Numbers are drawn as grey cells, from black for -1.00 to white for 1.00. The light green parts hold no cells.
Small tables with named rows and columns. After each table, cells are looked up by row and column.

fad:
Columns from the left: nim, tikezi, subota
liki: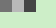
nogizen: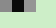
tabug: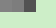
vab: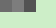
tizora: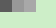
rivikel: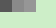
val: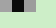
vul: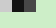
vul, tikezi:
-0.85
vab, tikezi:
-0.02
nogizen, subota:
0.16
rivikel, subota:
0.18
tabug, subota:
-0.36
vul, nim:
0.60
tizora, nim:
-0.29
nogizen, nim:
0.08

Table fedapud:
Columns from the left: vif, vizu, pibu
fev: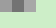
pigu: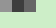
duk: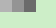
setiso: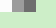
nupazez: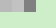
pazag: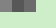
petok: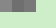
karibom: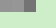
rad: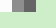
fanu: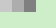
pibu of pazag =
-0.16
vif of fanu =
0.58
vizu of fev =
-0.10
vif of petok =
0.06
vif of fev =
0.23
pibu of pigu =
-0.20
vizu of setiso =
0.22
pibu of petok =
-0.06
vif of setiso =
0.98
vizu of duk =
0.16
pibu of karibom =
-0.09
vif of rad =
0.98
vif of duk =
0.41
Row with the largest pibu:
fev

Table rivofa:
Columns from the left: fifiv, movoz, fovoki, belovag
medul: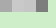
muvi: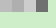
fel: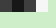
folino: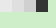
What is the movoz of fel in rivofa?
-0.82
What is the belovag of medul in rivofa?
-0.02
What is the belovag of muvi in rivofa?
-0.12
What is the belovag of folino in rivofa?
-0.59
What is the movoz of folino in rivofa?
0.75
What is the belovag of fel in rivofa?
0.93
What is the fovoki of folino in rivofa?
0.63
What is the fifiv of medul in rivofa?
0.33
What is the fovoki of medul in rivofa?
0.55
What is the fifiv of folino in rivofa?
0.83
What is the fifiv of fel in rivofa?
-0.52
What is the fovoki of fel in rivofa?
-0.51
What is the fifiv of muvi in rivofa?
0.48
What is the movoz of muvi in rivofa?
0.37
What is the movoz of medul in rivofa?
0.58
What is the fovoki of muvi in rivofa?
0.61

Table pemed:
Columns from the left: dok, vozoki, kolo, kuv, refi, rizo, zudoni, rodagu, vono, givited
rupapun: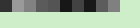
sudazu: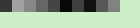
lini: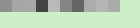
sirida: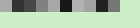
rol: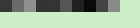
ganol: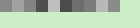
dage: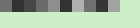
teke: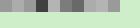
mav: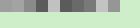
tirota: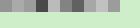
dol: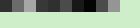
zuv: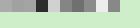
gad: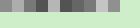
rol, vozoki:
-0.17
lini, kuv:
-0.47
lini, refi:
0.45
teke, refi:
0.41
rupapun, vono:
-0.28
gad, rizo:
-0.35
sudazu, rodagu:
-0.87
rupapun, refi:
-0.34
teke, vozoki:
0.35
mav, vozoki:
0.28
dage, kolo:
-0.45
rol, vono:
-0.47
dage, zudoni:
0.38
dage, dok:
-0.13
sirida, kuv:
0.01
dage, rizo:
-0.61
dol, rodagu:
-0.97
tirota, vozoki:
0.33
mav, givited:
0.18

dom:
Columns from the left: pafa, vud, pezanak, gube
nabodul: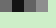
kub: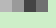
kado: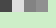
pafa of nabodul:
-0.15
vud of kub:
0.21
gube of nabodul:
0.11
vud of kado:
0.74
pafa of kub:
0.44
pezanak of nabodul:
-0.22
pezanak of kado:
0.03

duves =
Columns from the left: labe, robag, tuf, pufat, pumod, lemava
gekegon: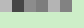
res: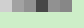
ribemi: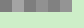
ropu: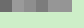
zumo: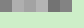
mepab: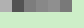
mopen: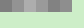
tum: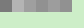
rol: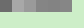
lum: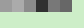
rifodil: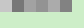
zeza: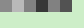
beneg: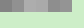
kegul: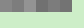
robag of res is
0.27
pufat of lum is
-0.62
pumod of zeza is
0.01
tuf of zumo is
0.28
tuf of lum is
0.09
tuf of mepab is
-0.02
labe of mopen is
-0.01
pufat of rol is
0.04

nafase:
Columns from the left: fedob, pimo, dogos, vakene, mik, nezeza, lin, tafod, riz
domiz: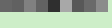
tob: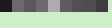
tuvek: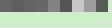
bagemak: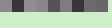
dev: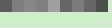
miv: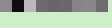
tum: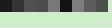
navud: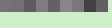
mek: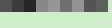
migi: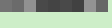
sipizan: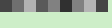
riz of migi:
-0.20
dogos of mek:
-0.70
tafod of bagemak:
-0.16
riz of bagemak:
-0.19
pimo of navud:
-0.11
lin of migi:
-0.49
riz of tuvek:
-0.30
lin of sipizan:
0.01
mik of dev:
0.25
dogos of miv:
0.46
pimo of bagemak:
-0.58
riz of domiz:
0.09
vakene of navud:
-0.02
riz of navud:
-0.25
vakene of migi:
-0.43
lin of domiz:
-0.31
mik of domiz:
-0.63
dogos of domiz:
0.00
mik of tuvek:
0.02

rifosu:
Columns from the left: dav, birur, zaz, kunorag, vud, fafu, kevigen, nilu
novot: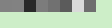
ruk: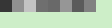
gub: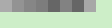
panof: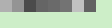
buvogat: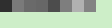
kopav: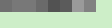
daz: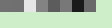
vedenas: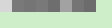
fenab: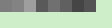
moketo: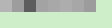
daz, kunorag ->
0.03
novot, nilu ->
-0.14
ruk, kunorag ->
-0.13
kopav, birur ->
-0.06
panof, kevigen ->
0.51
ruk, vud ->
-0.18
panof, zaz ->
-0.41
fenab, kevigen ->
-0.46
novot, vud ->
-0.11
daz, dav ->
-0.11
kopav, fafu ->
-0.29
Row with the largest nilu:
gub

